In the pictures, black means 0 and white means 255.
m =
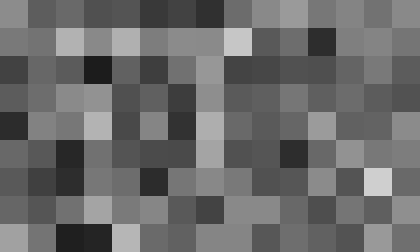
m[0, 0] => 140
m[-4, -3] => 146
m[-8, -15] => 121
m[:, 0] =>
[140, 121, 66, 92, 44, 104, 89, 102, 161]
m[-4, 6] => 74
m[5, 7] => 164
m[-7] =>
[66, 103, 91, 28, 97, 62, 113, 151, 68, 71, 81, 79, 100, 121, 92]
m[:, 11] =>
[119, 45, 79, 95, 155, 104, 139, 78, 97]
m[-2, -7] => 137
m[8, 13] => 153
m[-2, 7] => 67
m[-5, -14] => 130
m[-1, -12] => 36
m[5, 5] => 75
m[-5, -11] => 73
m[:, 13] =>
[114, 132, 121, 92, 99, 120, 207, 95, 153]
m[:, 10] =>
[154, 109, 81, 118, 102, 45, 86, 104, 110]
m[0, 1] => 93
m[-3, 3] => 119
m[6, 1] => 64
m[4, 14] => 139
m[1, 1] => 115
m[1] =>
[121, 115, 178, 137, 176, 125, 139, 138, 198, 89, 109, 45, 127, 132, 117]
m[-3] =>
[89, 64, 45, 119, 109, 44, 118, 136, 121, 81, 86, 139, 84, 207, 105]
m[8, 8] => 133
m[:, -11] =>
[84, 176, 97, 80, 73, 84, 109, 122, 182]

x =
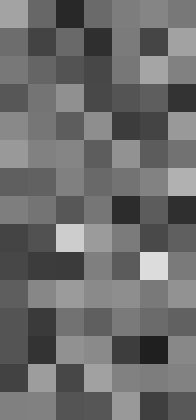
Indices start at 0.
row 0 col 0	163
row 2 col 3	71
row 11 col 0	84
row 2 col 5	165
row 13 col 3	161
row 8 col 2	205
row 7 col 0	126
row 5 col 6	114
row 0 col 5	133
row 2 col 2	83
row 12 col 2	145
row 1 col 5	69
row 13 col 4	129
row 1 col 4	123
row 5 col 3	93
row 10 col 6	146
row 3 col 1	116
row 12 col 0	84
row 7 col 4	44
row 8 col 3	155
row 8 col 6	95
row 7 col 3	118
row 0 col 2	40
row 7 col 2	87
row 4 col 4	60
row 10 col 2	155
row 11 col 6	97
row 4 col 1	118
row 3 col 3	72
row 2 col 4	119
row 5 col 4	146

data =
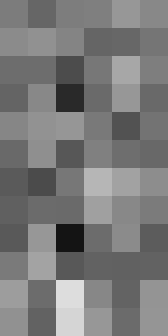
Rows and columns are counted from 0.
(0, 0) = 124
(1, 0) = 139
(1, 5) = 117
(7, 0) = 96
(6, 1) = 75
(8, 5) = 92
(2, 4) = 167
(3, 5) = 105
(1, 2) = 132
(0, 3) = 127
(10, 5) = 148
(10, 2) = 221
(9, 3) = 98
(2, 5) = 126
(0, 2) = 125
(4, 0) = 134
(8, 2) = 20
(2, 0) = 109
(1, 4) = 103
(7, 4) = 136
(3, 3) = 106
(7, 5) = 123

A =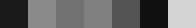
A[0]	26
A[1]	138
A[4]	84

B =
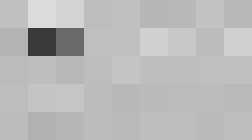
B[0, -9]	192
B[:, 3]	[189, 191, 189, 188, 188]
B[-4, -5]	191
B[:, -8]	[219, 58, 190, 196, 177]
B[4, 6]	190
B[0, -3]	184
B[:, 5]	[182, 208, 190, 186, 190]
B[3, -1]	185
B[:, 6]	[184, 199, 190, 187, 190]
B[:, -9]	[192, 180, 187, 189, 188]
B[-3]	[187, 190, 183, 189, 196, 190, 190, 191, 191]
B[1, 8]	207
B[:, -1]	[183, 207, 191, 185, 190]

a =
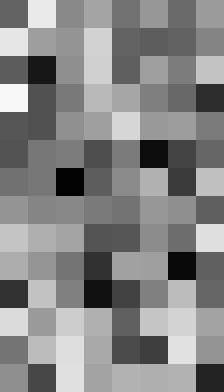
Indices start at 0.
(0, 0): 99
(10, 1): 194
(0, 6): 106
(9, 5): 159
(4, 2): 144
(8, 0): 196
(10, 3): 17
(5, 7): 102
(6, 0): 113
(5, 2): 124
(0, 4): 114
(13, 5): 175
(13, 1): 71
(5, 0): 83
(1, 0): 230
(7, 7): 95
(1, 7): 132
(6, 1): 119
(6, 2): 3
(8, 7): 223
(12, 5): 62
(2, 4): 95
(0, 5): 151
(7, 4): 115
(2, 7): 195
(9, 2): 116
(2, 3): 208
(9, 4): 161
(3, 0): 248
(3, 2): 121

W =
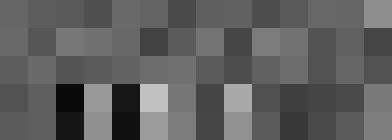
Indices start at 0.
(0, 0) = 102
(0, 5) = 100
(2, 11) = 82
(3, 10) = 64
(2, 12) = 102
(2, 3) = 91
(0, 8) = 97
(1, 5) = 66
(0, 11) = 103
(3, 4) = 23
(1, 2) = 119
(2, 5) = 109
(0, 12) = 102
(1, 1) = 86
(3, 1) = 94
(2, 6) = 113
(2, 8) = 77
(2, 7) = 91
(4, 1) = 94
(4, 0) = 92
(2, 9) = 96
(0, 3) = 79

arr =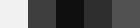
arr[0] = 241
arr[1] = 62

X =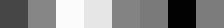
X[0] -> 70
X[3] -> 230
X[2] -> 251
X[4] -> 131

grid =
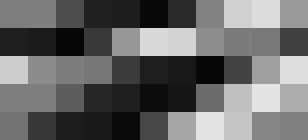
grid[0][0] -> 126
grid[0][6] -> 41
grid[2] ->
[205, 140, 125, 118, 59, 30, 24, 7, 66, 159, 222]
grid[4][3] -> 25
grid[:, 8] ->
[208, 123, 66, 192, 197]
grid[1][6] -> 210
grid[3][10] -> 173
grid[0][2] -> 77
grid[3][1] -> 127
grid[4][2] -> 28
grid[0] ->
[126, 127, 77, 32, 29, 8, 41, 129, 208, 220, 155]
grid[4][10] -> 128
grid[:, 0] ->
[126, 30, 205, 126, 115]
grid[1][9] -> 120
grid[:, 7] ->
[129, 141, 7, 108, 227]

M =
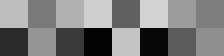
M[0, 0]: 190
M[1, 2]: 57
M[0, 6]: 156
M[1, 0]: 42
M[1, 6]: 91
